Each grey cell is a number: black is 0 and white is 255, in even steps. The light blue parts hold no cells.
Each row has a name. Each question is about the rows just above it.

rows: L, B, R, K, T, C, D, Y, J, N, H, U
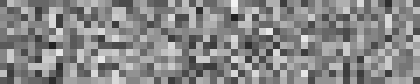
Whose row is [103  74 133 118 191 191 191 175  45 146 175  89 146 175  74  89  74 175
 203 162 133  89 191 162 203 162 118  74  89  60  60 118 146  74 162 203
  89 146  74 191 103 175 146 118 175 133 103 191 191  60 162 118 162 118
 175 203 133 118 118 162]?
N
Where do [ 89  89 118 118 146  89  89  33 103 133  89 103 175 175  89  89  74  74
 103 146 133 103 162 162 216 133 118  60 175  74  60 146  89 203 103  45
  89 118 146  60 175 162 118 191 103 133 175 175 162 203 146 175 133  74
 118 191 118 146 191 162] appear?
D

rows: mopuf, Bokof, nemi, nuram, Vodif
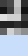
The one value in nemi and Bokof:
[62]
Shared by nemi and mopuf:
[62]
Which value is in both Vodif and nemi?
[209]
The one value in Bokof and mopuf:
[62]
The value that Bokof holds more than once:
[20]
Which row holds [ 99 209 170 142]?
Vodif

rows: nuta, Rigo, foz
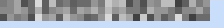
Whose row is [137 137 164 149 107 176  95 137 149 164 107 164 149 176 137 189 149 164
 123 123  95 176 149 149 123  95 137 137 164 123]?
Rigo

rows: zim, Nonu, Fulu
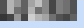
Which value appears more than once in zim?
[82]
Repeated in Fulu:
[70]

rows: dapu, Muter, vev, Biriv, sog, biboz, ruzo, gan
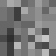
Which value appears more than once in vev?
[130]
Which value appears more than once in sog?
[130]
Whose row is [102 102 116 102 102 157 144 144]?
Biriv

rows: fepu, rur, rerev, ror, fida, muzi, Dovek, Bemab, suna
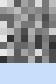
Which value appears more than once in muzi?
[61]
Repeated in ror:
[120]
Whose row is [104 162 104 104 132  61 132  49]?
Dovek
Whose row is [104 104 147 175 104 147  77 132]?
rerev
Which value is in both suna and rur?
[147]

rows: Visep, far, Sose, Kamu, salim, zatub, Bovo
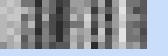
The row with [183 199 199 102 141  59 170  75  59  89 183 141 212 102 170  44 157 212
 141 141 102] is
Sose
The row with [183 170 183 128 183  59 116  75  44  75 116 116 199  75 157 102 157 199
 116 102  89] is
Kamu
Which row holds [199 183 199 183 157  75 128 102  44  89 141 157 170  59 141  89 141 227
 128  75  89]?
far
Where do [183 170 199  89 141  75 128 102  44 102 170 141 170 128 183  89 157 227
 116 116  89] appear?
zatub

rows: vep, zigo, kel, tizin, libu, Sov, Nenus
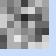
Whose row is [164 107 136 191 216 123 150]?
zigo
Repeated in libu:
[136]
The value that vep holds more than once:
[150]
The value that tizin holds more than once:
[107]
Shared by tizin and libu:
[177]

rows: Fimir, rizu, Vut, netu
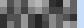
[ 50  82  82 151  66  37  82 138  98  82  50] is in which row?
Vut
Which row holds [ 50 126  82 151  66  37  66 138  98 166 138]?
netu
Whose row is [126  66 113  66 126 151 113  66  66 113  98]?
rizu
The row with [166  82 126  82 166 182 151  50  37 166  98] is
Fimir

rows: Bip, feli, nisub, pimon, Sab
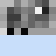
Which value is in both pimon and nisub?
[101]
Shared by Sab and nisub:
[158]
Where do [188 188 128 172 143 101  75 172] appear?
Bip
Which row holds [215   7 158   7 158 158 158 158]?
Sab
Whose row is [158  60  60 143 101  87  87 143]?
nisub
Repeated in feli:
[128]
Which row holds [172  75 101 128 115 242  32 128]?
feli

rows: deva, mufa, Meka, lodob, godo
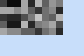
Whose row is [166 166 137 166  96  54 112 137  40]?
mufa
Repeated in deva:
[11]

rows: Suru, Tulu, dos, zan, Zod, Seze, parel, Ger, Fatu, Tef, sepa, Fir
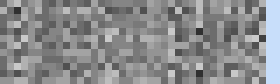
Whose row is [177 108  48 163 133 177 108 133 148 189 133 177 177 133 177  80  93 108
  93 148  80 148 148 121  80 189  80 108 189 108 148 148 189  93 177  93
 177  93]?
Tulu
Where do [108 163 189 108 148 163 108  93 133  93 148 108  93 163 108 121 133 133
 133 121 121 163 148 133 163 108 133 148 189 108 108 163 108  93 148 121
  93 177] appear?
zan
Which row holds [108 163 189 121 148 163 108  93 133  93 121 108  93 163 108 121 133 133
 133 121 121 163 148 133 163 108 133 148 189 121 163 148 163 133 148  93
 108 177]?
Suru

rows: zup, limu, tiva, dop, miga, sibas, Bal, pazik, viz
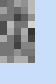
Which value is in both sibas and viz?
[172]
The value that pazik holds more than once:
[118]
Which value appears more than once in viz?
[172]
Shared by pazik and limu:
[118]
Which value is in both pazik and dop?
[118]
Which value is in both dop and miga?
[78]
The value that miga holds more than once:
[172]

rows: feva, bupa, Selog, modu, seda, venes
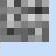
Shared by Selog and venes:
[99]
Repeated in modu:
[126]
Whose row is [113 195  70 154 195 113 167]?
feva
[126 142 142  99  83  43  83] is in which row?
bupa
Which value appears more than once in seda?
[99]

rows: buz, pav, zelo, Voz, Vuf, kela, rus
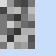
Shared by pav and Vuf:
[176]
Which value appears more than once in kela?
[188]
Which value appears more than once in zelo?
[120]
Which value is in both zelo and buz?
[120]

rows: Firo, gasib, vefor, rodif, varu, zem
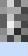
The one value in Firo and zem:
[155]
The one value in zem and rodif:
[69]
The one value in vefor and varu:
[197]
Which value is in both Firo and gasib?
[155]
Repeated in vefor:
[95]

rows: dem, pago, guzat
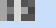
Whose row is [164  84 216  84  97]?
dem
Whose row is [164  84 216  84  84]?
guzat
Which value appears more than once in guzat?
[84]
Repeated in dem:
[84]

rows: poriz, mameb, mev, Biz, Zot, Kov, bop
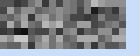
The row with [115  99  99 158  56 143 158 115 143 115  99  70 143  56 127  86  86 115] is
bop
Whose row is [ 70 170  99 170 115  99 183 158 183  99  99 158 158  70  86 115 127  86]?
Biz
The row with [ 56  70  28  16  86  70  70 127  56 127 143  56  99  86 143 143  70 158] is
Zot
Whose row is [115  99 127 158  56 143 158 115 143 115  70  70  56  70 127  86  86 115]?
mev

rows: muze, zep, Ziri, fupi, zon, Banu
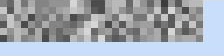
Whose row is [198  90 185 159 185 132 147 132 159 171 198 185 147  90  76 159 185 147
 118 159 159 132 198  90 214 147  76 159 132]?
zep
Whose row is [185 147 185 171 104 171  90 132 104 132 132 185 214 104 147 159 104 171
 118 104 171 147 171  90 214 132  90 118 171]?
zon
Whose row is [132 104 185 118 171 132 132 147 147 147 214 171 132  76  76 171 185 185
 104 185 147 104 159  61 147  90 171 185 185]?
muze

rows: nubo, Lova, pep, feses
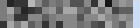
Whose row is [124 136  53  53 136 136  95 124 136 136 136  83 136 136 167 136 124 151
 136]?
pep
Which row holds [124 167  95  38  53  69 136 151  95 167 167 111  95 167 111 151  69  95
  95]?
Lova
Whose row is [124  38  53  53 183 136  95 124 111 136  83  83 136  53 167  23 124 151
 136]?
nubo

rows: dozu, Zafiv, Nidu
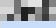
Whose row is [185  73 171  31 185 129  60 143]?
Nidu
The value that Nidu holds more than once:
[185]
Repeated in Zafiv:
[215]
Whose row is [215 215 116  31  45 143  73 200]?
Zafiv

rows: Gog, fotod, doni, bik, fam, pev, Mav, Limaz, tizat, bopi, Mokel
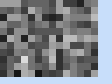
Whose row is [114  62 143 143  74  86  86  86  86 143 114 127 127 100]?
fam
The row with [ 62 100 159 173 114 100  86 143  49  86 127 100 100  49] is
bopi
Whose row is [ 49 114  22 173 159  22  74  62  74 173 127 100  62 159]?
Mokel

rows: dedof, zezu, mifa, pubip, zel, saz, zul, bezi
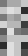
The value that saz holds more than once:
[198]
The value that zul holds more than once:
[45]
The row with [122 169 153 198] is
mifa

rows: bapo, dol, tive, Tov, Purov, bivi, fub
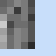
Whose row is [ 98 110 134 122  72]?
bapo
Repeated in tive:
[110]
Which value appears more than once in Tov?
[110]
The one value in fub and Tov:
[110]
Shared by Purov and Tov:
[84]

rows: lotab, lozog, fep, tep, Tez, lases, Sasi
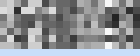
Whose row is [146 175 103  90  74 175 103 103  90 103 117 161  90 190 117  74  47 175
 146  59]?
tep
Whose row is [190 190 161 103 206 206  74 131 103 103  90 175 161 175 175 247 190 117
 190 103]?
Sasi
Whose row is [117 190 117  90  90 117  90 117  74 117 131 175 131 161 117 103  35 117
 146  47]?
fep
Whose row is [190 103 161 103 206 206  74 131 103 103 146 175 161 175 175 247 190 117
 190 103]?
Tez

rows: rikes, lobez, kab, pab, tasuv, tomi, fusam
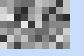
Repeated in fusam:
[150]
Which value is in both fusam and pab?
[93]
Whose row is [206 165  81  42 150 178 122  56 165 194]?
lobez
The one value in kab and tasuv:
[165]
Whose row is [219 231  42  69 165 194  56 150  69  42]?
kab
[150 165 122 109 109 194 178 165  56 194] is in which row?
rikes

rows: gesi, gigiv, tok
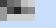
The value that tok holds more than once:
[207]
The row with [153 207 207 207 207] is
tok
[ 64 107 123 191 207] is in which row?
gesi

